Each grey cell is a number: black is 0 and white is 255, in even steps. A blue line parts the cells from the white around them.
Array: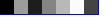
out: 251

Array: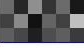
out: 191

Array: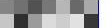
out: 225

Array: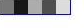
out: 220

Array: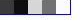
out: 251

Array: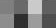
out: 202

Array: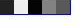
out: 238
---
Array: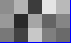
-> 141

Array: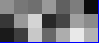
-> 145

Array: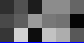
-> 47

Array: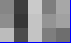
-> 134

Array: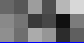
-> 103

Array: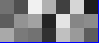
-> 114

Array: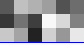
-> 88

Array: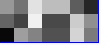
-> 152

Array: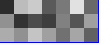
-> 44

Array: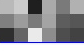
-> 185
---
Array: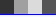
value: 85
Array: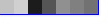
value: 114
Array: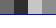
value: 141
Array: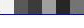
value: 116
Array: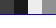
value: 145
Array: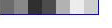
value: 206
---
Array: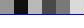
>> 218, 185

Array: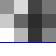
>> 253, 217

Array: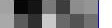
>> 201, 169

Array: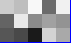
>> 248, 241

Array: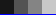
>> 200, 132

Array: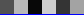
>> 206, 185

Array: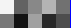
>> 244, 180

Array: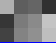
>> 196, 190

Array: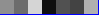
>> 213, 176

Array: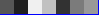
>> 240, 193
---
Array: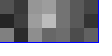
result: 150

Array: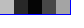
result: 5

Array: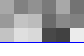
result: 145

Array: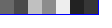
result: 192

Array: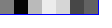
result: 186

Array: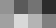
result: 115

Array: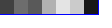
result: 89
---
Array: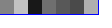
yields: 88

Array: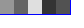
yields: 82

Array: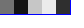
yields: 47

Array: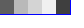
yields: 63

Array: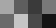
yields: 106

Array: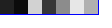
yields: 140

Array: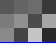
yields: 123

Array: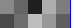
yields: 125

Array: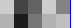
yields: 131

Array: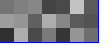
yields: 74
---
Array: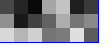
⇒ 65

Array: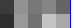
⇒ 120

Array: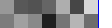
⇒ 82

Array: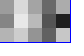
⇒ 186

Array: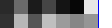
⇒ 27

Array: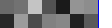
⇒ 196

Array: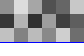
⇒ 48
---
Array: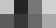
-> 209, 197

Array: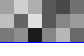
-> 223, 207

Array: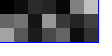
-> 192, 163

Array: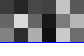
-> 217, 202

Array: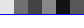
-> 228, 136

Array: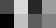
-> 217, 194
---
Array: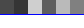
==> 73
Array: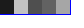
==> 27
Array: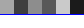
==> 167
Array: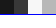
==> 24
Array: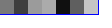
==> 121
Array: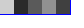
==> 207
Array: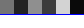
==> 116
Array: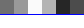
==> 111
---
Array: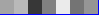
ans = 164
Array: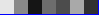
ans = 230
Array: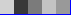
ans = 210
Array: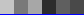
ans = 197
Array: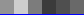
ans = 147
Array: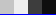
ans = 197
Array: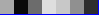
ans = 170
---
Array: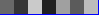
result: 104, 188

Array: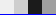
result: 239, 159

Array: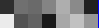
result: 46, 151

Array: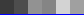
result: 58, 160

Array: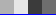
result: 177, 110

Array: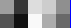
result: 158, 105

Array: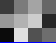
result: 59, 110
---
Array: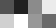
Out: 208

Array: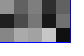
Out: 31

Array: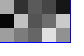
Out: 8

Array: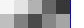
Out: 191

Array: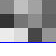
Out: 52

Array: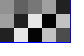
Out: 160

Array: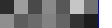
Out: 143

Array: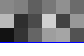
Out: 185

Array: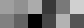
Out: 129

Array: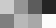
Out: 127
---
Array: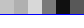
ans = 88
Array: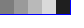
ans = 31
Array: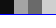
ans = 207
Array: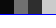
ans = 203
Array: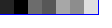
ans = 223
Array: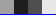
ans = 231
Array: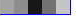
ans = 197
